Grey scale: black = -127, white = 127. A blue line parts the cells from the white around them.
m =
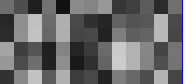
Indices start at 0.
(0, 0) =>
-17
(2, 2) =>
66
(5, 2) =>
66
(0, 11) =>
-84
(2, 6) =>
-55
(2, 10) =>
-27
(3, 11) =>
-59
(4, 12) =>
-12
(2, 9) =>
-33
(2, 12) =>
-57
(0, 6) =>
3
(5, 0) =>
-77
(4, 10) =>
3
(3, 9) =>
50
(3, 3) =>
-95
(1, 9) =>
-44
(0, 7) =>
24
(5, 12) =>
-58
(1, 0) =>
-88
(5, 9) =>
-23
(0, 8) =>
-73
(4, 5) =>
-102
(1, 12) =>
-54
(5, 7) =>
-93

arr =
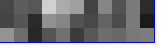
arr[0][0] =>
-56
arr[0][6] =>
-61
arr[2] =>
[19, -18, -88, -43, -14, -68, -40, -18, -23, -7, -2]
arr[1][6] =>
-56
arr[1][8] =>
-52
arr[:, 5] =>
[31, -45, -68]
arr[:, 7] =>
[5, -28, -18]
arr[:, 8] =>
[-44, -52, -23]
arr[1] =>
[-59, -42, -85, 17, 5, -45, -56, -28, -52, -4, -101]

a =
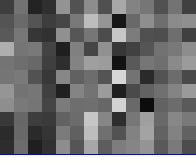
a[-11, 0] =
-65
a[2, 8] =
71
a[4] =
[-11, -17, -23, -64, -81, 3, 31, 28, -109, -38, -9, -16, 10, 27]
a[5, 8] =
86
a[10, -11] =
-78
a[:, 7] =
[-47, 21, -51, 17, 28, -43, 27, -24, 6, -15, -34]
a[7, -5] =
-22
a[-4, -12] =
-10
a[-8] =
[46, -10, -6, -60, -96, 0, -58, 17, -72, -62, -42, -13, -6, 13]
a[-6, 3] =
-71
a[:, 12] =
[-12, 11, -17, -6, 10, -19, 4, -19, 7, 2, -5]
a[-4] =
[14, -6, -10, -58, -4, -17, -16, -24, 82, -22, -115, -29, -19, -37]
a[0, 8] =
40
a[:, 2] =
[-92, -43, -73, -6, -23, -45, -9, -10, -66, -85, -96]
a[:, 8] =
[40, -104, 71, -72, -109, 86, -96, 82, -82, -45, -2]
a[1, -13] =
-21
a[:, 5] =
[-45, -6, -41, 0, 3, -30, 4, -17, -19, -31, -42]
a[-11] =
[-65, -13, -92, -80, 19, -45, 13, -47, 40, 3, -9, -46, -12, -63]
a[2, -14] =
-38
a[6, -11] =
-63
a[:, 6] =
[13, 61, -9, -58, 31, -18, -12, -16, 70, 61, 39]
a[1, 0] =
-43

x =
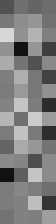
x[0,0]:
-45
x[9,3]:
-82
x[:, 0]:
[-45, -7, 87, 18, 43, -1, -4, 3, 54, -4, -27, 9, -110, -3, -3, -12]
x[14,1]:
1
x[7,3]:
-83
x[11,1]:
5
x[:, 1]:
[-16, 13, 18, -109, -11, 46, 25, 69, -15, 66, 42, 5, -33, 7, 1, 1]
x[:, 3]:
[-19, -14, 0, -64, 9, -61, 17, -83, 27, -82, -11, 11, 11, -16, -75, 30]
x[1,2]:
22
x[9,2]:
-6
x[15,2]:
-1
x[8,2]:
76
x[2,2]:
52
